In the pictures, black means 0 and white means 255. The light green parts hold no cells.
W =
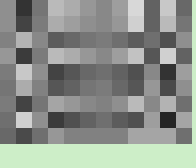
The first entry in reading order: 143
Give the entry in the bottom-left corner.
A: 104
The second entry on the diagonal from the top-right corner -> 186
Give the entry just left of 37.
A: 158
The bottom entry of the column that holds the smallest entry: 165
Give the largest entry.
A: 216
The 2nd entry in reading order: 51
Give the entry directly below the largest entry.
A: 208
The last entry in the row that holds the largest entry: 104
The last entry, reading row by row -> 111
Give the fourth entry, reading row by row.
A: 186
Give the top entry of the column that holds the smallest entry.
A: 200
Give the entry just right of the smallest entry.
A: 165
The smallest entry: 37
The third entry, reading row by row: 117
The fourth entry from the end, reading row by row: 165
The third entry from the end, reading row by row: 165
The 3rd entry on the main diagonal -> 136
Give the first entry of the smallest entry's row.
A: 111
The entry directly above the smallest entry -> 179

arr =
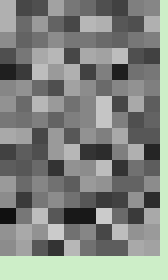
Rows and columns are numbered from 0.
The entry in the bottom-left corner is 140
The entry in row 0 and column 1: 71
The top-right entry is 134
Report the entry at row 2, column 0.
140
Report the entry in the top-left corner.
176
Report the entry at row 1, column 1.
106
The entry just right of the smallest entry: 119
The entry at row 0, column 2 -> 79
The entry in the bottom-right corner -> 162
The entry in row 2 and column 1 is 99
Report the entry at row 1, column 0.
176
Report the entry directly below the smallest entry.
146

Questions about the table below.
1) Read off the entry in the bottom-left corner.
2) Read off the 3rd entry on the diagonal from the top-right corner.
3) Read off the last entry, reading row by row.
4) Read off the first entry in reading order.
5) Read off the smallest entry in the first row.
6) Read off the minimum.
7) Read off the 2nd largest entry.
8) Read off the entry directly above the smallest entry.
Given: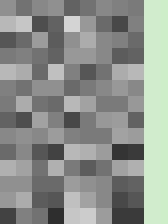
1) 67
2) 136
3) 59
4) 144
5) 99
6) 45
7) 204
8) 87

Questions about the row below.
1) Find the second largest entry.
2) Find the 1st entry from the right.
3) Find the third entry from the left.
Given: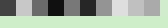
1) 199
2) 169
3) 106

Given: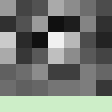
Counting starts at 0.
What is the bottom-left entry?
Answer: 109
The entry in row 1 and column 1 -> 82
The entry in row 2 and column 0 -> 203
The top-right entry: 76
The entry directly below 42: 55
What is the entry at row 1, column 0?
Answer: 48
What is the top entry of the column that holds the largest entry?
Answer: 170
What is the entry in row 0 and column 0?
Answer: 155
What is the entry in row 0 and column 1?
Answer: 68
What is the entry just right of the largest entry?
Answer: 184
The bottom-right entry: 55
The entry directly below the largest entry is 191

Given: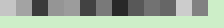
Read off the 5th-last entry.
88
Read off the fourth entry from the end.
114
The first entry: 197
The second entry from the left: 163
